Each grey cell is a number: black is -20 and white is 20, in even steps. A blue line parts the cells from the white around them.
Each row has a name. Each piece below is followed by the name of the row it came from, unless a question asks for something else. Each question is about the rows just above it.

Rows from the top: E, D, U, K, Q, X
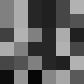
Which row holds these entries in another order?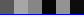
X
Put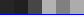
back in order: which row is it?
E
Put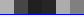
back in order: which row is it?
E
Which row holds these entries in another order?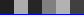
U
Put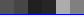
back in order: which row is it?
D

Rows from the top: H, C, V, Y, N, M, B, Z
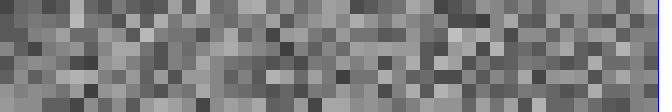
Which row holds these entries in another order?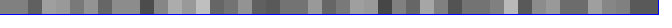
V
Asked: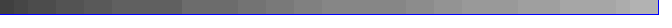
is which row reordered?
Y
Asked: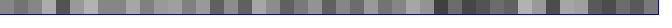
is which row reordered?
M
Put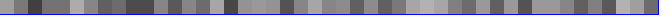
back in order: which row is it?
M

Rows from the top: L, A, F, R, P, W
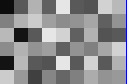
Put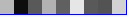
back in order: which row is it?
L
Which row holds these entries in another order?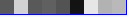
F
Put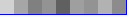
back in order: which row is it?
R
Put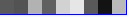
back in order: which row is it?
F
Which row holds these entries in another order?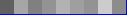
A

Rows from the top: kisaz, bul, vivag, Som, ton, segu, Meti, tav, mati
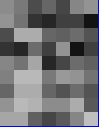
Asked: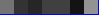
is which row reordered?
bul
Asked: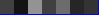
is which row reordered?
Som

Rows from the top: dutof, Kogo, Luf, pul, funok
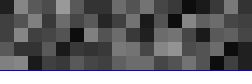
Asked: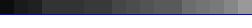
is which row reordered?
dutof
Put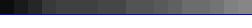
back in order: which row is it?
Kogo
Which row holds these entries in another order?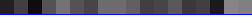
funok
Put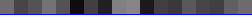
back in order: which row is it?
funok

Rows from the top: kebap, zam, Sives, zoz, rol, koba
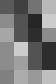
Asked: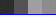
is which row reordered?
rol
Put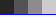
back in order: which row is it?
zam
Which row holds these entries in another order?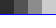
zoz
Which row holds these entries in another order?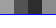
rol
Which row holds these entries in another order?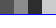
zoz
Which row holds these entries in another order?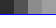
rol

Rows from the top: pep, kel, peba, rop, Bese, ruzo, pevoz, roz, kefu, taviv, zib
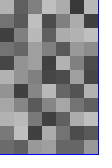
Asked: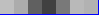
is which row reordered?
kefu
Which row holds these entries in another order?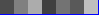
kel
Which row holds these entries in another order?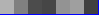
Bese
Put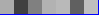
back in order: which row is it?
peba

